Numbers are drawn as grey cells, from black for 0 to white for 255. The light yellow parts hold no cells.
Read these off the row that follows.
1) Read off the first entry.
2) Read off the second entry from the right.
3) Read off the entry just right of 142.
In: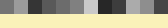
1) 116
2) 142
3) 69

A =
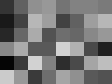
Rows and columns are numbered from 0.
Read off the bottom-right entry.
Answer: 82
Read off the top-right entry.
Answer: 122
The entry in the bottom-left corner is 203
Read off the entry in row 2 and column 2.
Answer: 171
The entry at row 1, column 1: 66
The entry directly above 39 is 25
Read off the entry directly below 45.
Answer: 165
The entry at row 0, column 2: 144
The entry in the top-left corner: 52
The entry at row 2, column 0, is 39
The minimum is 5
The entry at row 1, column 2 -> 183
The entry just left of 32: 74
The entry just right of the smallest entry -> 58

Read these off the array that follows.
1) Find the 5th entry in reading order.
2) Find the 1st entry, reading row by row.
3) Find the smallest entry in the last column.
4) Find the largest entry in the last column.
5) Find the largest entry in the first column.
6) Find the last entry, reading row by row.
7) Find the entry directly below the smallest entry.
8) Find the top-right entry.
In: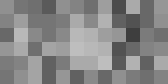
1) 144
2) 144
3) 111
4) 170
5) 150
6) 131
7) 104
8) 150

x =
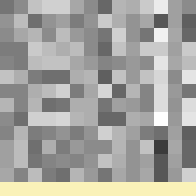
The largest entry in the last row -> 208
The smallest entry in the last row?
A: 87
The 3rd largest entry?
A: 235
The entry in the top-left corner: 117
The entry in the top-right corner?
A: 139
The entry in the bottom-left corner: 167
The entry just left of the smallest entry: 194
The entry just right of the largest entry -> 153
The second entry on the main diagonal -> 188
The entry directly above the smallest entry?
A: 111
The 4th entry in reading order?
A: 208
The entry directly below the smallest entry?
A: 87
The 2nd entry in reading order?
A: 139
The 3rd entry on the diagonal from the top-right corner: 241
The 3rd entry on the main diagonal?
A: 181
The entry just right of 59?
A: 167
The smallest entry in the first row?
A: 103
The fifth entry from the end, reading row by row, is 147

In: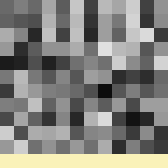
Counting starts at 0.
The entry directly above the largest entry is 158
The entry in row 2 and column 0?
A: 172
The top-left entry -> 105
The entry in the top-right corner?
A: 146
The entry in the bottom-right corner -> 58
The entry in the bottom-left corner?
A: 152
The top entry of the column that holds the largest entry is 185
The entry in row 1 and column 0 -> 98
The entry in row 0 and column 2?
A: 105
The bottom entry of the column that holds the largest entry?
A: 172
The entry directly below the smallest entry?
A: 92
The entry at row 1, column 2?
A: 79
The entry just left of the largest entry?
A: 112
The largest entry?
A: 224
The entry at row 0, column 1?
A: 126
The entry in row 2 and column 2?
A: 39
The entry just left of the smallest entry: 79
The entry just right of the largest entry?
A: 185

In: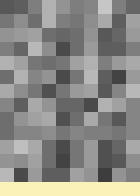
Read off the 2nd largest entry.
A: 191
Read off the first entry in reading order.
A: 88
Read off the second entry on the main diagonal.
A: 141
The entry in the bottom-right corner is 126
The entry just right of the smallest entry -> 147
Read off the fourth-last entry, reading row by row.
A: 147
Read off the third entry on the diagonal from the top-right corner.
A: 88
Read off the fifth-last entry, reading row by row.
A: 161
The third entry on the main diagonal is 161
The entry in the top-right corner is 102
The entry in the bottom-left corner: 184
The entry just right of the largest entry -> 126
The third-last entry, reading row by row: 61
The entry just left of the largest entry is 133
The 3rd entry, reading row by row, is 126
